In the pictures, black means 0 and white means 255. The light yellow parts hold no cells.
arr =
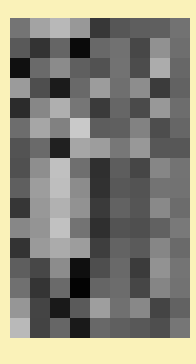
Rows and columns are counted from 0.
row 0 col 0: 116
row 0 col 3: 152
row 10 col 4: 47
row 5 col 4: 93
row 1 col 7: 145
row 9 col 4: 58
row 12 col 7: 146
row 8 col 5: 88
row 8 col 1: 157
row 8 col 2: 190
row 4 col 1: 135
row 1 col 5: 113
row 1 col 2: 101
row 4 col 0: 43
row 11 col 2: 171
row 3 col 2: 27
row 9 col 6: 85
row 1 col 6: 71
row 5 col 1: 166
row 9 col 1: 152
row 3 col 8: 98
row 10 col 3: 115
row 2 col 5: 114
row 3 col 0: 155
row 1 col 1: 51
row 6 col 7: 87
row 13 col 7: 133
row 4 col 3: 118
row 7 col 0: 80
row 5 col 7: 77
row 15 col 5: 95
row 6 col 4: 157
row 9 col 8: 108
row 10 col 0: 135
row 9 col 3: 146
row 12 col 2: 140

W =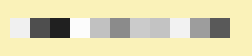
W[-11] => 240
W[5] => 139
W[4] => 193
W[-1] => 89

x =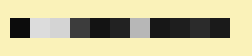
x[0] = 12
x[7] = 23
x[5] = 34
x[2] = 212

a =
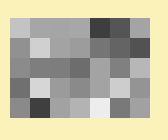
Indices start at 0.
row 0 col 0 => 195
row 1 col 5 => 100
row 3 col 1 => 214
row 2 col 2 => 125
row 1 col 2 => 163
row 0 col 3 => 167
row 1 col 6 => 82
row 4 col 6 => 161
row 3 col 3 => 138
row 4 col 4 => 237

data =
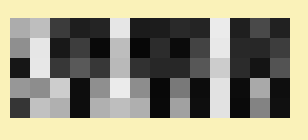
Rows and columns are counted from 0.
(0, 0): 172
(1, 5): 189
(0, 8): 41
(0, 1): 190
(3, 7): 8
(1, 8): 11
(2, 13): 83
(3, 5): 235
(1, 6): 7
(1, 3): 61
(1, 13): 61
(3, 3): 13
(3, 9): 12
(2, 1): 231
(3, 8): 121
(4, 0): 53
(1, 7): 44
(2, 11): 43
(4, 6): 175
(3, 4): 143
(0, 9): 36

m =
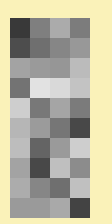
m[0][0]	57
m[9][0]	154
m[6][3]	206
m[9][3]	67
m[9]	[154, 154, 169, 67]
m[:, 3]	[124, 152, 187, 195, 123, 72, 206, 140, 192, 67]
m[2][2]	150
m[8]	[172, 134, 111, 192]
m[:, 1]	[127, 111, 154, 226, 120, 155, 100, 72, 134, 154]
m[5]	[182, 155, 118, 72]
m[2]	[163, 154, 150, 187]

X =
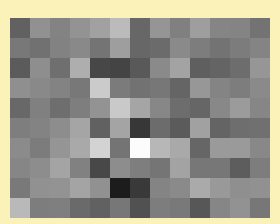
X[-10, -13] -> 97
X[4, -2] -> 155
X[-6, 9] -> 102
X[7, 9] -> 119
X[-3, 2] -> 164
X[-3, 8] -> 163
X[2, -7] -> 89
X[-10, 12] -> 115
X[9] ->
[185, 125, 127, 106, 97, 119, 81, 125, 121, 87, 134, 146, 119]
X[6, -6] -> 183
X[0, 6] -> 103
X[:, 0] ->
[97, 120, 91, 143, 104, 126, 139, 134, 121, 185]
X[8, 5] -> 28
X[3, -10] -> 120
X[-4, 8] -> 169
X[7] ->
[134, 141, 164, 129, 72, 141, 126, 117, 163, 119, 119, 93, 125]
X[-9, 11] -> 124
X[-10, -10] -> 147
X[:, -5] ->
[128, 138, 163, 101, 109, 91, 169, 163, 138, 121]
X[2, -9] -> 71
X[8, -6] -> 132
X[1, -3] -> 115
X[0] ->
[97, 145, 131, 147, 161, 187, 103, 149, 128, 158, 133, 132, 115]
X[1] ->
[120, 113, 130, 137, 116, 158, 103, 107, 138, 125, 115, 124, 132]
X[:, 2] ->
[131, 130, 111, 131, 110, 141, 149, 164, 147, 127]
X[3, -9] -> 203
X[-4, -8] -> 116
